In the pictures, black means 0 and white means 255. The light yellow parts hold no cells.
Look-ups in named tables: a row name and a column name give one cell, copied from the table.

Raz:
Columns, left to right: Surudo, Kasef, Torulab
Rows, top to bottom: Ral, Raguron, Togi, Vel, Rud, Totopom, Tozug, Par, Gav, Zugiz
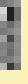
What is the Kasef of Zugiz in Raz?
57
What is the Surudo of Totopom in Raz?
160
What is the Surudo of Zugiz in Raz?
178
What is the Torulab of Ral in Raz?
150
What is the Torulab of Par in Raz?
138
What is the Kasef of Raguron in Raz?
33
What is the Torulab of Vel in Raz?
138
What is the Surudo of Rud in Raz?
120
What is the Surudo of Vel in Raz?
133
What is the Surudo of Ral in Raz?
120
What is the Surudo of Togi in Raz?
193
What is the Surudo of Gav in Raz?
123
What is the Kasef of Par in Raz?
107
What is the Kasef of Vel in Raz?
108
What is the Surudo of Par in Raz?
135
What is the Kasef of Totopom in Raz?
73
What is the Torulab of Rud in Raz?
149
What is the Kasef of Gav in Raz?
126
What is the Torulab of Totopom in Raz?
137
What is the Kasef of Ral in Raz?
131

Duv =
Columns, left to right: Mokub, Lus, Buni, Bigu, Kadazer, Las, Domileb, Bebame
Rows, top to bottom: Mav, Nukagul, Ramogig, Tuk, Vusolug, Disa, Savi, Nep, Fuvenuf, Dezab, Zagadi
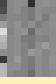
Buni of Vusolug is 142
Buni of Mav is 142
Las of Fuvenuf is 141
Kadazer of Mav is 46
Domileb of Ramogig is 123
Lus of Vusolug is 130
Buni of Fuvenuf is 153
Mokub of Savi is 171
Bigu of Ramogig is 130
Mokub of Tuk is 157
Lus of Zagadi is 136
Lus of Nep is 136

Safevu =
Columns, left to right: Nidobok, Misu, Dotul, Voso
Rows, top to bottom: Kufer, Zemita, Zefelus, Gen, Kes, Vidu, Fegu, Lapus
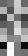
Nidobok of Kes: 164
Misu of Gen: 103
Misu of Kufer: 116
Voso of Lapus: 113
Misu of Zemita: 83
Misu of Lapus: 250
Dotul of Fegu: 122
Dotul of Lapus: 119
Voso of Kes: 164
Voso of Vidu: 194
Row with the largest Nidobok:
Vidu

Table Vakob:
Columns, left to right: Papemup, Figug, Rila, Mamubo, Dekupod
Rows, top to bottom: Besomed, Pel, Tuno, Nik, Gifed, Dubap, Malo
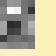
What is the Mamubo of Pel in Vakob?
116
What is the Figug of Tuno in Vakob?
120
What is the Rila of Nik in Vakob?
48
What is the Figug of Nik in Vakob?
43
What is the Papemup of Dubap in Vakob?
62
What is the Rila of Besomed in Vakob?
149
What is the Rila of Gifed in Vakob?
68
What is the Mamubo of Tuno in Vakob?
126
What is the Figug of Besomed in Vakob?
151
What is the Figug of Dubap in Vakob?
103
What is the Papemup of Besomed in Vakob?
116
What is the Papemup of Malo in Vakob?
145
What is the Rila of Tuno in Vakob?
120

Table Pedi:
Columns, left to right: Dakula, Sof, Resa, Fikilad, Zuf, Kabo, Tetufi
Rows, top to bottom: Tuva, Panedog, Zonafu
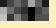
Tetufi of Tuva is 26
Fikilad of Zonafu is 70
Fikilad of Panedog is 46
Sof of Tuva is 70
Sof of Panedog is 110
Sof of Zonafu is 56
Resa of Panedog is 70
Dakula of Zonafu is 193
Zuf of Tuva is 165
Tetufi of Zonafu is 80
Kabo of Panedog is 66
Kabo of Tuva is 95
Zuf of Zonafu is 5
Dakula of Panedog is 174
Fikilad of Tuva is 73
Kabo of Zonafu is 79
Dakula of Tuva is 28
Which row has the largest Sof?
Panedog

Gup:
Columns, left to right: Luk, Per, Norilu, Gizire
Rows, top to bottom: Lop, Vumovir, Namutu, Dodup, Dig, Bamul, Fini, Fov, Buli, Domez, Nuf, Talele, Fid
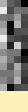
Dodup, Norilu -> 181
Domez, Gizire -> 77
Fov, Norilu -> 121
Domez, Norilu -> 171
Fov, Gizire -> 5
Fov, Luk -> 141
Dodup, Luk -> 153
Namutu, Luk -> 121
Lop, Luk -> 176
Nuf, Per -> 118
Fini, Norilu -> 209
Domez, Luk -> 153
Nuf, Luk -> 117
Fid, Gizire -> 80
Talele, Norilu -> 178
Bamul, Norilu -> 69
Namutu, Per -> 109
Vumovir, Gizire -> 108
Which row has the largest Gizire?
Vumovir

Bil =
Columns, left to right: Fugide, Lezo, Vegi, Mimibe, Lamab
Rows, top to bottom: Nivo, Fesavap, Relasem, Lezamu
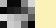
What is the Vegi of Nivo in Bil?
10
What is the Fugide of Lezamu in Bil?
20
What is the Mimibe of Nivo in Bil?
131
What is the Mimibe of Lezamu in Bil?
96
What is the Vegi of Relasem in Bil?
178
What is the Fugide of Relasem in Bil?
222

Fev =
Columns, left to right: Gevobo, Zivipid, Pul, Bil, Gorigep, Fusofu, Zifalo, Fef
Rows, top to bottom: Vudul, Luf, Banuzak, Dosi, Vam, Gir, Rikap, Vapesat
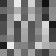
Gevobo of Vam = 79
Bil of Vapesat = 107
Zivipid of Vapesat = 82
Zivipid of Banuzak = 146
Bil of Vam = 168
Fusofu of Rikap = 209
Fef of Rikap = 163
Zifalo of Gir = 188
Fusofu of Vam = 140
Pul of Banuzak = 212
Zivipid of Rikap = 235
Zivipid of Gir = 138
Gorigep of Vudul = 210
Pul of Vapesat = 164

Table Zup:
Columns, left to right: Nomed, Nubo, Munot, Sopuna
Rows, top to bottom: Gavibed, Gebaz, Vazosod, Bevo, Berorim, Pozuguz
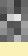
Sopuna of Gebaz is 110
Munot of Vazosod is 227
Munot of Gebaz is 69
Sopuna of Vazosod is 117
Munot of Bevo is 88
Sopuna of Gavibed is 100
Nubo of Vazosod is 205
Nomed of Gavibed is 110
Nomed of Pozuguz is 96

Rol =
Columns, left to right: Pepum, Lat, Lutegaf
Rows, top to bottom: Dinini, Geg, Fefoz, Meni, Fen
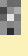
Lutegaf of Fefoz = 122
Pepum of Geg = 70
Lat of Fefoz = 228
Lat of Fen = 44
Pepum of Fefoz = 102
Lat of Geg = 142
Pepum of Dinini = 147
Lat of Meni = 132
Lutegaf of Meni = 140
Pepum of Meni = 145
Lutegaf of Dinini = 108
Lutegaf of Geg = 173
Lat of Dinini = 106
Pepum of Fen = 147
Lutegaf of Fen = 137

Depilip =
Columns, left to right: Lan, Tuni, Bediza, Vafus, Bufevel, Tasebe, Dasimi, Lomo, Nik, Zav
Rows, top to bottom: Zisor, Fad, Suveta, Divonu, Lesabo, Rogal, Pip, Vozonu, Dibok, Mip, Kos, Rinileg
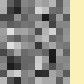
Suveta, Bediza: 143
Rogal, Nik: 117
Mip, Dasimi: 127
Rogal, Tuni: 114
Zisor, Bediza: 59
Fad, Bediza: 36
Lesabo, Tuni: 224
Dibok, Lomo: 26
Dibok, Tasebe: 201
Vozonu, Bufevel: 118
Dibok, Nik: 137
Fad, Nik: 105
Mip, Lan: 138
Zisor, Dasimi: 158
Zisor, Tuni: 95
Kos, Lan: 83
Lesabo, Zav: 145
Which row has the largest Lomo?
Lesabo

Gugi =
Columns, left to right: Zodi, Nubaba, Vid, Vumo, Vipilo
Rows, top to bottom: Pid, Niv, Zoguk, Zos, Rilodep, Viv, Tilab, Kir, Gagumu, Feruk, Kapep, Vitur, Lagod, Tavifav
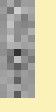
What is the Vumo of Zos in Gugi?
133
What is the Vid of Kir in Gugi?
50
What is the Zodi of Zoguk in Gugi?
143
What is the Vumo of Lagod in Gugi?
149
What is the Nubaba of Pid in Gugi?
170
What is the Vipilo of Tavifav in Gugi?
156
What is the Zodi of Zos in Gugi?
148
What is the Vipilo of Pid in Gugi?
156
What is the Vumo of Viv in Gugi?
168
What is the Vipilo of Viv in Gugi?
142
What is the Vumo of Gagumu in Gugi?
145
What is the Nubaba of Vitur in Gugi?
158
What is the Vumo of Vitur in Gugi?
153
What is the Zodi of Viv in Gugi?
159
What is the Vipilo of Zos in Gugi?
138
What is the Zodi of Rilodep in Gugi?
152
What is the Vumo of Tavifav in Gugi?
165
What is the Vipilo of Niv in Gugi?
167
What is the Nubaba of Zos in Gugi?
193
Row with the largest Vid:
Niv

